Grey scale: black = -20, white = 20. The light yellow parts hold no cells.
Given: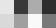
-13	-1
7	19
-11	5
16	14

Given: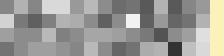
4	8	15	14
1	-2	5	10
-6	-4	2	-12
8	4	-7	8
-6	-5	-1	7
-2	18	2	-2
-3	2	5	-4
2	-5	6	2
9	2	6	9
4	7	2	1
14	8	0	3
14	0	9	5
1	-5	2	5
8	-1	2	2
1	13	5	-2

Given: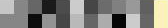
-5	-4
4	12
0	-19
-3	7
-9	-4
12	9
-8	-9
-16	3
-4	-18
1	1
11	1

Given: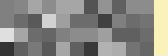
2	-2	-3	-4
2	-3	-5	-2
-5	0	-5	7
3	-10	5	8
-7	-3	2	-11
6	-3	2	-5
6	5	0	6
2	13	-4	-6
6	-6	-3	-1
1	-3	6	-5
0	0	15	-12

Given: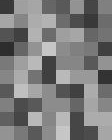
0	-3	-2	-10	3	-12	-3	1	7	6
-9	-11	-4	-1	-6	4	7	6	7	-8
3	-8	6	0	1	4	-10	-4	-9	-9
-6	-3	5	2	1	9	-7	2	9	11
-4	8	-3	11	-10	-10	2	2	1	2
6	7	8	3	9	-2	6	-6	9	-6
5	1	-10	-4	5	7	10	-8	-9	-1
-11	6	-7	-13	-1	1	-6	0	-5	3

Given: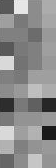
7	6	4	5	4	5	7	-14	4	-16	4	3
2	2	-3	0	0	5	10	-5	3	8	3	11
16	-1	0	-1	-2	-1	4	-1	3	5	0	2
-6	5	0	-6	14	0	2	-13	-1	14	8	-4
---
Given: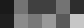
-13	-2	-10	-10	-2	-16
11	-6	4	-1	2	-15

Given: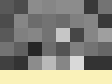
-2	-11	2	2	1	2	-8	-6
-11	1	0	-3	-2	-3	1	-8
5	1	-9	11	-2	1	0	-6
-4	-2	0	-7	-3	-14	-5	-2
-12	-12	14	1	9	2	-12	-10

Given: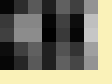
3	-10	-5	-15	-6	-13	-19
10	-18	-10	-19	1	1	-11
11	-19	-11	-20	2	2	-10
5	-12	-7	-15	-5	-10	-18
3	-9	-5	-15	-6	-14	-19

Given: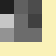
-8	-5	-15
-10	-3	11
-3	-3	3

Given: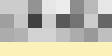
16	9	2	17	16	3	12	12
-4	12	-2	-6	12	-10	11	5
10	4	7	10	13	13	8	7

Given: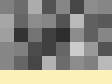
1	2	-9	1	-7	7	-3	0
-6	-5	9	-7	1	2	-4	6
1	-5	2	-13	-10	-2	-12	5
-7	4	12	-4	-10	-8	0	1
9	0	2	-3	8	-9	-4	1

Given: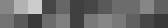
-5	1	-3	-3	-6	-9	-10	-4	-9	12	8	1
-11	-9	-5	-1	1	-1	-10	0	-3	-11	-6	-2

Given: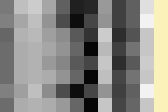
15	-5	-10	4	-14	-15	-5	6	12	10	-1
18	-5	-10	3	-9	-18	-8	3	10	6	0
11	-7	-13	12	-12	-6	2	5	9	8	-4
11	-2	-10	9	-19	-4	3	6	8	7	-3
12	-6	-13	11	-9	-6	1	4	8	7	-3
11	-2	-9	10	-19	-4	3	7	8	7	-3
18	-5	-10	3	-9	-18	-8	2	10	5	0
11	-4	-9	11	-19	-4	4	7	8	7	-3
